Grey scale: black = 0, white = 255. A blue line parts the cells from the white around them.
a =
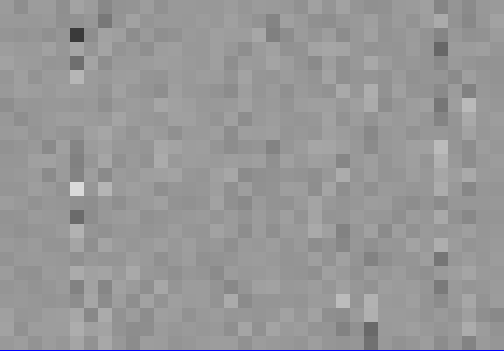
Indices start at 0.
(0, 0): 155
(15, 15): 149
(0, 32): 149
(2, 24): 140
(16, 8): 151
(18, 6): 152
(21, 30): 148
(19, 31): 154
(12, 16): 167
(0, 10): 157
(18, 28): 149
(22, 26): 176
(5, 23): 163
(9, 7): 166
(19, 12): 144
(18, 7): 149
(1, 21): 154
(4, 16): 142
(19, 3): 155
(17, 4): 148
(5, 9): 158
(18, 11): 144
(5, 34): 150
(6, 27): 146
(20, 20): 152
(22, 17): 151
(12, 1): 153
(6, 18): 149
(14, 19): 147
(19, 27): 151
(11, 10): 146
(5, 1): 159
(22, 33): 159
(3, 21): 147
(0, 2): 156
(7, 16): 154
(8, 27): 157
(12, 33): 170
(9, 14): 154
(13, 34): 150

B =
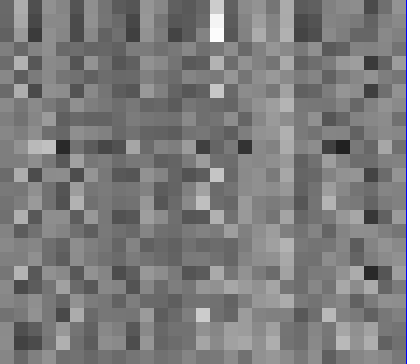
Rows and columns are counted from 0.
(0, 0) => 105
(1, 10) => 152
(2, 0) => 97
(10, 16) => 122
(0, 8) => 91
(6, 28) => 146
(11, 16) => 109
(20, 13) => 118
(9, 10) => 100
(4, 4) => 135
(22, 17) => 156
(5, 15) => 122
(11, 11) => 95
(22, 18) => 131
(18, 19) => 145
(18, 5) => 141
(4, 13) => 89
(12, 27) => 107
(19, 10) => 152
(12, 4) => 141
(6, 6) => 137
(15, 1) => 175
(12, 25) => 149
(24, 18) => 145
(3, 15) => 120
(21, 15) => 113
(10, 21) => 131
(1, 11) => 118
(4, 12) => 116
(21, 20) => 172
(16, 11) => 112
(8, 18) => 135
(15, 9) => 87
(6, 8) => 93
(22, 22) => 110
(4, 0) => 108
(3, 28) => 115
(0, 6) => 143
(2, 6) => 137
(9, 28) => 135

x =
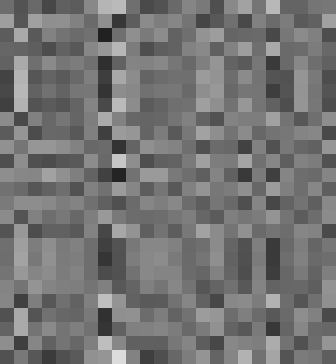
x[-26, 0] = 109
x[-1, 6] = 145
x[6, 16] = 104
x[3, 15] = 96
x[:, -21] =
[71, 143, 130, 77, 138, 100, 113, 91, 103, 104, 150, 76, 162, 98, 137, 110, 97, 142, 145, 140, 132, 87, 113, 138, 97, 59]
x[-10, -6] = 106
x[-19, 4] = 84
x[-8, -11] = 106
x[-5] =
[134, 64, 126, 87, 112, 98, 128, 191, 148, 98, 90, 91, 114, 134, 98, 71, 136, 139, 124, 178, 109, 85, 112, 144]
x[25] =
[81, 120, 87, 59, 80, 90, 145, 149, 220, 130, 63, 79, 103, 125, 148, 100, 133, 178, 113, 165, 84, 123, 119, 94]
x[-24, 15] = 157
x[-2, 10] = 96
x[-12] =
[122, 141, 141, 137, 125, 131, 112, 96, 80, 107, 134, 126, 136, 108, 93, 118, 105, 79, 133, 71, 99, 115, 95, 137]
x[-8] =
[110, 163, 120, 145, 123, 126, 110, 53, 82, 125, 136, 140, 122, 106, 117, 143, 98, 80, 123, 58, 110, 129, 106, 110]
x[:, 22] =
[117, 97, 128, 124, 110, 121, 117, 119, 111, 135, 97, 124, 106, 135, 95, 109, 131, 101, 106, 99, 94, 112, 129, 106, 108, 119]
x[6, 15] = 152
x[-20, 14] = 142
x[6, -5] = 62
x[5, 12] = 112
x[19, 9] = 114
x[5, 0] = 67
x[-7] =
[116, 152, 133, 140, 124, 131, 110, 76, 81, 114, 136, 132, 132, 107, 102, 130, 101, 78, 129, 61, 103, 122, 99, 127]
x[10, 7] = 107
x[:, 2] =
[105, 160, 89, 94, 111, 86, 98, 83, 129, 76, 150, 80, 134, 86, 141, 129, 77, 125, 120, 133, 148, 126, 84, 116, 134, 87]
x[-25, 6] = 106
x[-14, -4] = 133
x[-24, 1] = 169
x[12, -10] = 95
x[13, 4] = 110
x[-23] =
[102, 100, 94, 77, 98, 88, 135, 151, 183, 124, 78, 94, 98, 130, 137, 96, 130, 158, 111, 169, 106, 108, 124, 104]
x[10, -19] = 130

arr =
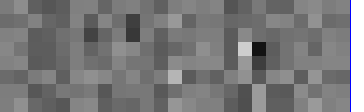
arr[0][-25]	123
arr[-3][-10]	97
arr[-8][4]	93
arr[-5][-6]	93
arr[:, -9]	[84, 103, 91, 91, 92, 128, 103, 93]
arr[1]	[108, 112, 130, 102, 96, 131, 91, 133, 110, 63, 117, 129, 153, 100, 121, 119, 103, 106, 109, 135, 131, 108, 146, 107, 111]
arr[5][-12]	91
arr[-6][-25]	129
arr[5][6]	144
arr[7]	[126, 144, 104, 95, 87, 133, 137, 95, 106, 102, 120, 97, 150, 136, 127, 128, 93, 79, 155, 95, 95, 129, 154, 128, 134]
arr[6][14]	132
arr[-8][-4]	133
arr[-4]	[130, 134, 90, 93, 104, 126, 112, 107, 132, 117, 117, 94, 139, 132, 135, 136, 92, 153, 62, 96, 115, 129, 129, 133, 133]
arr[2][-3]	110
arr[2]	[129, 132, 92, 96, 112, 119, 67, 101, 124, 56, 126, 96, 123, 120, 126, 126, 91, 137, 110, 104, 113, 116, 110, 129, 124]
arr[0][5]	128
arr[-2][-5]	89
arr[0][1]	141
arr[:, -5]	[98, 131, 113, 115, 115, 143, 89, 95]
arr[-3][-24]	100
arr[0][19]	99
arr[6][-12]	128
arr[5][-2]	107
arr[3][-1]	129
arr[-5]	[135, 117, 93, 93, 108, 126, 99, 114, 144, 135, 111, 91, 103, 113, 143, 128, 91, 206, 19, 93, 115, 132, 101, 135, 129]
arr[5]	[107, 100, 123, 133, 95, 135, 144, 135, 118, 133, 111, 125, 181, 91, 112, 97, 128, 145, 89, 134, 143, 94, 149, 107, 103]
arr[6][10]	120
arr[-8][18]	121

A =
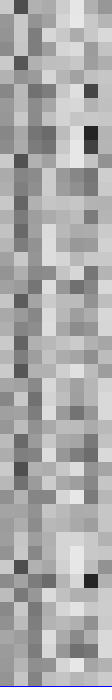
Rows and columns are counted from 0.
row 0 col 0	202
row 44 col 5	176
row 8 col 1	200
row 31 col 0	187
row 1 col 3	161
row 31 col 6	121
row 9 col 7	180
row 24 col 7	166
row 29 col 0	160
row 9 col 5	223
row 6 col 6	69
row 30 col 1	188
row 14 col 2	177
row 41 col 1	162
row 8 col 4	211
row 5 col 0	178
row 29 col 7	217
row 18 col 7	201
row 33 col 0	202
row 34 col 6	135
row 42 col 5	176
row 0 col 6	176
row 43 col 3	174
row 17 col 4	173
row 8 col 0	151
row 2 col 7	217
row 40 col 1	78
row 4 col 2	177
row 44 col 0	145
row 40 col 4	209
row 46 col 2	124
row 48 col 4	196
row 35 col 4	213
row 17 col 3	221
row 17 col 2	146
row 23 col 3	221
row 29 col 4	154
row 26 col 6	187
